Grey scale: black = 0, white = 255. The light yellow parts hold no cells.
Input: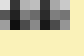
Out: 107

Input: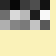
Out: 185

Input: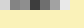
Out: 61

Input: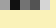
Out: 115

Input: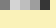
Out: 190

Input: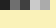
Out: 64

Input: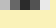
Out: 43

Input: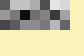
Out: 111

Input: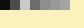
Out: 108
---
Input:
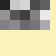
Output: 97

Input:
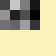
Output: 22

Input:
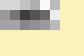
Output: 186

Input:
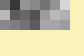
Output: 213

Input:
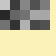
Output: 124

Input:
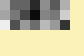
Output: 175
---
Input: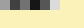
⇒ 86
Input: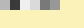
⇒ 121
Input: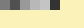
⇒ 196
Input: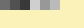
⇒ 152
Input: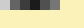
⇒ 80
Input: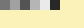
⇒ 234
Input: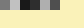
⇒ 175
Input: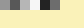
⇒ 35
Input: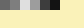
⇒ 61
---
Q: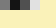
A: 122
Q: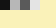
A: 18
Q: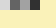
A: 216
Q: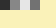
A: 47
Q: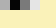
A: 176
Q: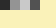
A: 43
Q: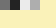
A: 113
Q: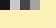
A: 23
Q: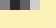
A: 130
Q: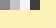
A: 137
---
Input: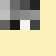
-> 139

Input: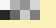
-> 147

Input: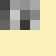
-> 100

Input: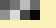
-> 187

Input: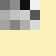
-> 205

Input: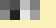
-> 190

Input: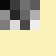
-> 103
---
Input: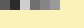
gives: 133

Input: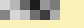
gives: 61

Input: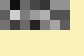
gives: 165

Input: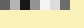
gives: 220

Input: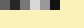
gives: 152

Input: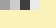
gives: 62

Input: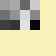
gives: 225

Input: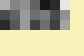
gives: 65

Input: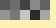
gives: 43
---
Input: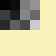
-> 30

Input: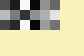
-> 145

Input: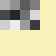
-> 38

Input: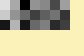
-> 95

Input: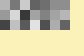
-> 130

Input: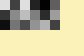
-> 127

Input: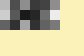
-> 38
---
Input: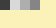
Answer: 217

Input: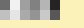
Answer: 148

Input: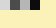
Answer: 76

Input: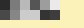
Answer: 204

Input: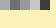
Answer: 153

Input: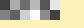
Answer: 250

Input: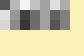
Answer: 161
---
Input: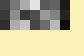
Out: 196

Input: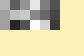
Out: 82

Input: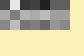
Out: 117

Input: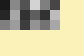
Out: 61

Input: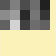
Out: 64

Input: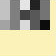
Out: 218
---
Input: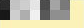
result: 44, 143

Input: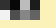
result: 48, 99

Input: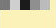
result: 121, 187

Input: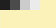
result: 31, 235

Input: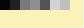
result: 4, 190

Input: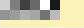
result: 210, 186

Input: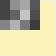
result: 68, 59

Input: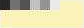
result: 40, 234

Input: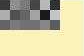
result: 58, 91
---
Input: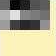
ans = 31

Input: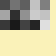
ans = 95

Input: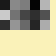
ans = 125

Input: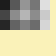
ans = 149

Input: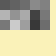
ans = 109

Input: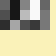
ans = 132
